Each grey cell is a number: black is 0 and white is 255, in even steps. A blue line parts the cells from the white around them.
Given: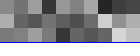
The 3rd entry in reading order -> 158
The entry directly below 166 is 109
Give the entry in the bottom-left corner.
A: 122
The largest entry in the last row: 213
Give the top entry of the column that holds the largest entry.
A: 63
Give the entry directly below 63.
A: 145
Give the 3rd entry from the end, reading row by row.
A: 101
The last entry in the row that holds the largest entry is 192
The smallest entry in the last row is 55

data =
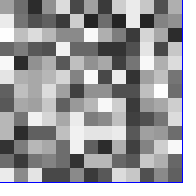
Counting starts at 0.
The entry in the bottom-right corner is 96
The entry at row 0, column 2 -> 44
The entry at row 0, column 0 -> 160
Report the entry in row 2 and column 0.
254
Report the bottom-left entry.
235
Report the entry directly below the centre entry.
183
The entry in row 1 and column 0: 235
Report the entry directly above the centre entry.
248
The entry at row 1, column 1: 117
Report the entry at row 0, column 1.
109
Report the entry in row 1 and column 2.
80
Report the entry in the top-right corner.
175
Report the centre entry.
145
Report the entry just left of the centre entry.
64

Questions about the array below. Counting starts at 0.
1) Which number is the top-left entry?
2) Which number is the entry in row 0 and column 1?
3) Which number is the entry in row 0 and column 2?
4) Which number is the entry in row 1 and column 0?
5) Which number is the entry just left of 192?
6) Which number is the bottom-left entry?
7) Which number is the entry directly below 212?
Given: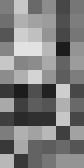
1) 125
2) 199
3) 105
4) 111
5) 206
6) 184
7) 79

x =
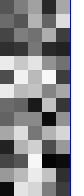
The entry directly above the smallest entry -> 77
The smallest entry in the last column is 12
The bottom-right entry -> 61
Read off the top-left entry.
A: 85
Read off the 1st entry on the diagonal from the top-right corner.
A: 167
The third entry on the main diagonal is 113
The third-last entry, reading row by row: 214
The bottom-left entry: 12
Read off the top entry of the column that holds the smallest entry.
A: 41
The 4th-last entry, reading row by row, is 228
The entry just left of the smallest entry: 247
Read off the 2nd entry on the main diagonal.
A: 85
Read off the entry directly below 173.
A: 41
